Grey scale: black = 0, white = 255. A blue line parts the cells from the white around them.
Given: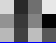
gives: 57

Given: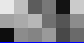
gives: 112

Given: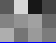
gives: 147

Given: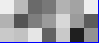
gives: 216

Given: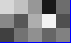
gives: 174

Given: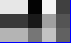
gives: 25

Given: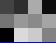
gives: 152

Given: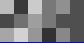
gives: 120

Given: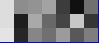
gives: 68
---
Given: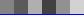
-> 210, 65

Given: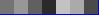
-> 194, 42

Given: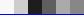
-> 248, 29

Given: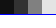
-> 228, 17

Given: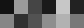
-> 199, 18

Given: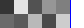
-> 227, 52

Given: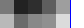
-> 219, 34

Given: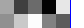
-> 252, 3

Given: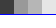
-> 230, 61
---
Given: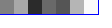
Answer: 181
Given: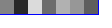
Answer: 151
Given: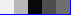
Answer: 77
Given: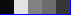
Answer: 108
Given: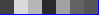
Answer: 99
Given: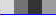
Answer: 51
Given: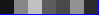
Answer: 146
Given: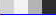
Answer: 180
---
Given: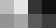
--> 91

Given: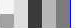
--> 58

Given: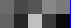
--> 192

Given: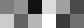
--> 183

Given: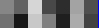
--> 200

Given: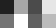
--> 96

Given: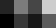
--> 23

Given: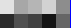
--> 65

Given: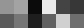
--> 30
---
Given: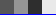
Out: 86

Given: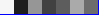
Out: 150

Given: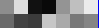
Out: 198

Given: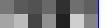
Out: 165

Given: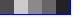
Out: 102

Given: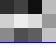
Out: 208

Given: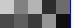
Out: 149

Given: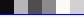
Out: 182
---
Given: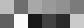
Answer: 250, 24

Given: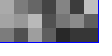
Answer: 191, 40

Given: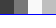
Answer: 249, 62

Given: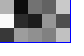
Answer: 249, 12

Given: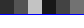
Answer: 195, 24

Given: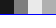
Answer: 234, 24

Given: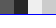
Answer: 239, 39
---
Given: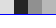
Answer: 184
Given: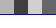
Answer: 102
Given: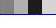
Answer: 213
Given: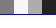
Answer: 34
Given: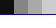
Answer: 204
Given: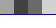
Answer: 210
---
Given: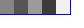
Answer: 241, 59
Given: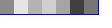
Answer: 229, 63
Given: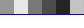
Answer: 231, 36
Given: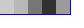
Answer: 203, 49
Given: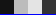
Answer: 228, 19
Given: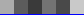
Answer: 201, 58
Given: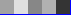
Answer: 224, 52
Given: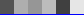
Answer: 230, 64
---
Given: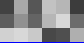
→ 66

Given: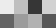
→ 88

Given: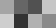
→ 81

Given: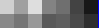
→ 46

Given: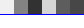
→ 71

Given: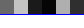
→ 26

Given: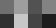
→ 48

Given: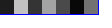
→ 29

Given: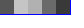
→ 86
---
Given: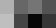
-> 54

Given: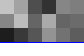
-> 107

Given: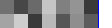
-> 92

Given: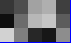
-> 92

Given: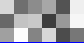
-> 246

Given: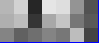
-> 89

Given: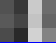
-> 101

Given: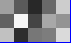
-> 147

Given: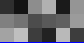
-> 155

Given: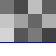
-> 175
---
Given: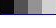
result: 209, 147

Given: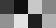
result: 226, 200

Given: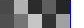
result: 198, 177

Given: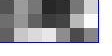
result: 251, 231

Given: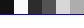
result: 251, 215

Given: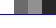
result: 254, 145

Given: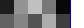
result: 192, 173

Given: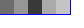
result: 196, 170
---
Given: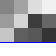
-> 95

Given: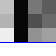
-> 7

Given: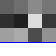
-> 171

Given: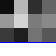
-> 30

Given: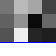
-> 237

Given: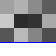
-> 185
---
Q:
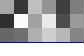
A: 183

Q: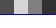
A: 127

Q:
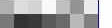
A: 185

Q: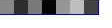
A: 190

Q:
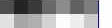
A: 238

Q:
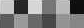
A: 148
